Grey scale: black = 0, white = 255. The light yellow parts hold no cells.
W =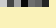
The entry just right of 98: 36
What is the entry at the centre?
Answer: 8
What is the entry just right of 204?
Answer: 68

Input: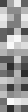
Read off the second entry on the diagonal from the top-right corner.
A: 139
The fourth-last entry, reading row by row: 139
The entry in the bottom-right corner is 86
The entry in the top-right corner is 98
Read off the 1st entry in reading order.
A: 70
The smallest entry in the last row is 44
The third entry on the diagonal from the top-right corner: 180

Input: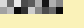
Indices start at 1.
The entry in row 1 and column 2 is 104
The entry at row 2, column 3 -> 10
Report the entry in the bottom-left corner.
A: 161
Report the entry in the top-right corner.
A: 134

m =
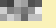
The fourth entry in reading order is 160
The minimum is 66
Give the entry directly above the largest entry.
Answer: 93
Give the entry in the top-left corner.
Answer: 80
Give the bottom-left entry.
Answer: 160

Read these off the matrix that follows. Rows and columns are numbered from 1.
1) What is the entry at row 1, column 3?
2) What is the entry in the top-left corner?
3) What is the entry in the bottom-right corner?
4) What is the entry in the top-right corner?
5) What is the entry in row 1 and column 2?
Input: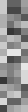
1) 99
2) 202
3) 188
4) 158
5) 99

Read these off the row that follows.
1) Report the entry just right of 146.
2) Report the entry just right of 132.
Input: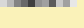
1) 160
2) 105
